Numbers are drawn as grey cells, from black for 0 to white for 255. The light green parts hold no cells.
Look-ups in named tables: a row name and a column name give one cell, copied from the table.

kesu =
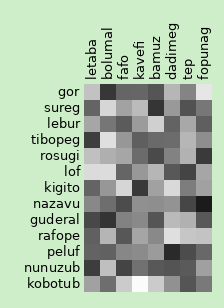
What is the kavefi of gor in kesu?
102
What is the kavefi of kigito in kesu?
57
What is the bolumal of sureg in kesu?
214
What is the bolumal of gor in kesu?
55
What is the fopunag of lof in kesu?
166
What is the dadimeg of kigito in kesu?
217
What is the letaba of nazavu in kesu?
136
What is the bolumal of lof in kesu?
220
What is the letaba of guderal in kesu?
72
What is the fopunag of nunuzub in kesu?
160
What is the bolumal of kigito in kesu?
151
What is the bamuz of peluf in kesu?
155
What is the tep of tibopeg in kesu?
182
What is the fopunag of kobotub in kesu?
121

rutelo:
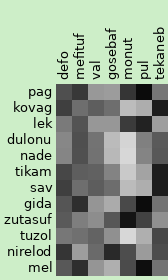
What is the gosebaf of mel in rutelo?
175
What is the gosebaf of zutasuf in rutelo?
87
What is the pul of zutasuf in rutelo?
66
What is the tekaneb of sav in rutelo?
29
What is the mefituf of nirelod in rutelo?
157
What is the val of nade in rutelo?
114
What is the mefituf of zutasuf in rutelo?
126
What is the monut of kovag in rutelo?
188
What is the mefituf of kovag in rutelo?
110
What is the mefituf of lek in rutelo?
83
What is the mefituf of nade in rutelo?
80
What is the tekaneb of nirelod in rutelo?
76
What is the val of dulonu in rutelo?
115
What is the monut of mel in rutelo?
75
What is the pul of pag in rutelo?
11
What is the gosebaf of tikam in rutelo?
131
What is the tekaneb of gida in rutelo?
115
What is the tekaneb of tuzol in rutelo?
71
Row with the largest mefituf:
nirelod

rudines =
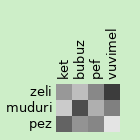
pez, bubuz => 147
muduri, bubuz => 77
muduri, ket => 203
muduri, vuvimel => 128
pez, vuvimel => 228
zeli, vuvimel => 60
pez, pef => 134
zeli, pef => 136
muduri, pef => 175
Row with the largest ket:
muduri

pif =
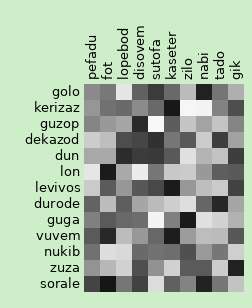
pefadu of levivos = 202
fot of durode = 188
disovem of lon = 236
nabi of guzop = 163
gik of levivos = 66
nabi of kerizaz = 243
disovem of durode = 166
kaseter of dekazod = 118
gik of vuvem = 88
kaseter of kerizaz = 24

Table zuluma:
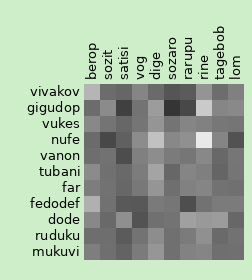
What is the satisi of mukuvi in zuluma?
99
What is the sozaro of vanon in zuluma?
123
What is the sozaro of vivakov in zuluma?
85
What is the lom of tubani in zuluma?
117
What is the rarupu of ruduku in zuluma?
123
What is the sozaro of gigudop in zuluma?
53
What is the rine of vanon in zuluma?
136
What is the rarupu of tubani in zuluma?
133
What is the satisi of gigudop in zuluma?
64
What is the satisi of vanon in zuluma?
77
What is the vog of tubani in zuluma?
124
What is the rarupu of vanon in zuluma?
118
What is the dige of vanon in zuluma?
141
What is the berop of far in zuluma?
125
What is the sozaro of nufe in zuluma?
136
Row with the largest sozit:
gigudop

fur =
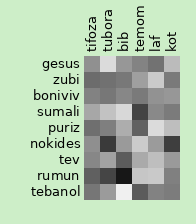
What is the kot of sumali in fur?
123
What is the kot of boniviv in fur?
151
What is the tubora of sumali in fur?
194
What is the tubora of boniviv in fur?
119
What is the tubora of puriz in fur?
127
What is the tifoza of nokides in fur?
143
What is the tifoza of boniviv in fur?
130
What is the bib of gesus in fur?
151
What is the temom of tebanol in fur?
91
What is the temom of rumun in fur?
198
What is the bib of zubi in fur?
120
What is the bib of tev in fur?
92
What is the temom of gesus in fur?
131
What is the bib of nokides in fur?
154
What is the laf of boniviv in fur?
146
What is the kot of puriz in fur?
190
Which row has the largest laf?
puriz

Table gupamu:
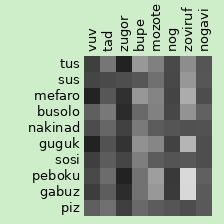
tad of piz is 112
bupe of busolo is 105
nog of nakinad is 85
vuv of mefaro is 35
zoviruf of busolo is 147
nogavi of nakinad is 82
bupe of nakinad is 122
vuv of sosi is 63
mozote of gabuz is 152
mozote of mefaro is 132
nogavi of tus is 85
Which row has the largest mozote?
peboku

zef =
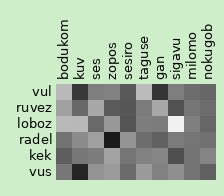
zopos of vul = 129
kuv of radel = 139
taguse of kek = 129
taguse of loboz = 125
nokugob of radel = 113
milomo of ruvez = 118
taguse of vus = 154
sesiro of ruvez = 86
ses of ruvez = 167
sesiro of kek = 117
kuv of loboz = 184
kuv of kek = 119
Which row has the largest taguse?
vul

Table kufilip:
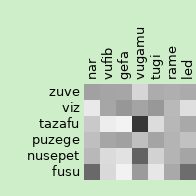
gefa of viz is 151
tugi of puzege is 164
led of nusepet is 165
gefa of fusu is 242
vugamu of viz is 164
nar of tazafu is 201
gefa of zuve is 166
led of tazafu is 169
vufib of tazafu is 237
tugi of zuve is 172
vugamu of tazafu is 55
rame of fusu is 169
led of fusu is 109
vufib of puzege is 166
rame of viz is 185
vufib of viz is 166
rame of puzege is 180
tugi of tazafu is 220

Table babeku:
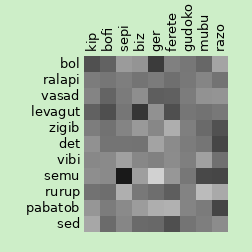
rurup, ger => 110
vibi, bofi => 138
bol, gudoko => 119
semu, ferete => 151
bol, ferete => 128
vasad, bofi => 100
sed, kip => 167
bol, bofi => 98
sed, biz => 106
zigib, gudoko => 127
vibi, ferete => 140
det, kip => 145
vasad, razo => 148
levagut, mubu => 114
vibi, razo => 112
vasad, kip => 132

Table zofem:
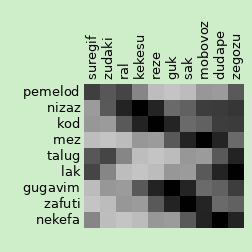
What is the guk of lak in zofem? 151
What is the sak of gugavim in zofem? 36
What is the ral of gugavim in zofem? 155
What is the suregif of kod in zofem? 151
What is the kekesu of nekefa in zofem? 188
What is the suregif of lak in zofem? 69
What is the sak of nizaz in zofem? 97
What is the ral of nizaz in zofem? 35

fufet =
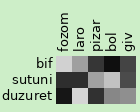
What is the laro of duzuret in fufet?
213
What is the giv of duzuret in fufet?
143
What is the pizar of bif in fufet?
54
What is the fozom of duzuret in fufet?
22
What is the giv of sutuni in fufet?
75
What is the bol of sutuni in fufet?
194
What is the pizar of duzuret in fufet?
49
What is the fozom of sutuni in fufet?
46

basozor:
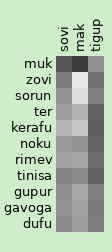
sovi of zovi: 122
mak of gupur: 169
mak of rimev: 165
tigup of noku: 101
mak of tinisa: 139
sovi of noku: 153
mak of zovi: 232
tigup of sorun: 128
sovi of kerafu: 181
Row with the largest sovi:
kerafu

